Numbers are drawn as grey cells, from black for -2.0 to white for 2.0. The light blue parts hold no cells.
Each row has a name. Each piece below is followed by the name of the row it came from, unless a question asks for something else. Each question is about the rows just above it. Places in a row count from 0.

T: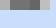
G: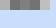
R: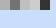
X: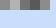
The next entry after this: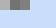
-0.2
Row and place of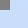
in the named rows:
G, 2
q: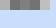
G

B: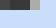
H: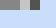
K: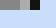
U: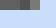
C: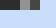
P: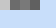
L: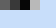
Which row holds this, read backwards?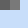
P
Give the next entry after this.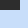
0.3
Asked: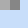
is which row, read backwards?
K
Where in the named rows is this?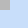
L, 3
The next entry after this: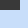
0.7
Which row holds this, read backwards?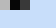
L

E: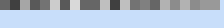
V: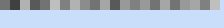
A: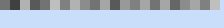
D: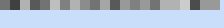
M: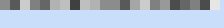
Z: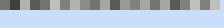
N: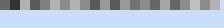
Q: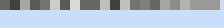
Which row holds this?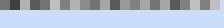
Z
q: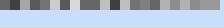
E

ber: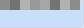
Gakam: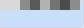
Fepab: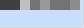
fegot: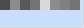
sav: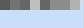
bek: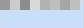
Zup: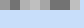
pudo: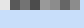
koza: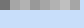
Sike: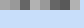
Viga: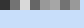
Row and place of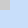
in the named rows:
bek, 1
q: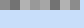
ber
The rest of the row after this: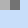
-0.8; 0.2
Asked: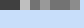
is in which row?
Fepab
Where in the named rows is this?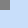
fegot, 6

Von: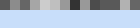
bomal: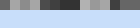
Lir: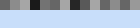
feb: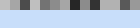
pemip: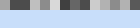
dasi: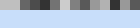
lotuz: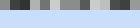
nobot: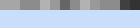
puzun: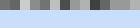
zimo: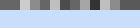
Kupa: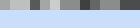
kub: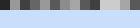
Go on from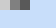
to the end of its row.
0.4; 0.8; -1.2; 0.4; -0.6
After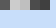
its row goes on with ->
0.4
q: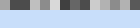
pemip
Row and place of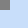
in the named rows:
dasi, 7
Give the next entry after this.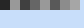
-0.6

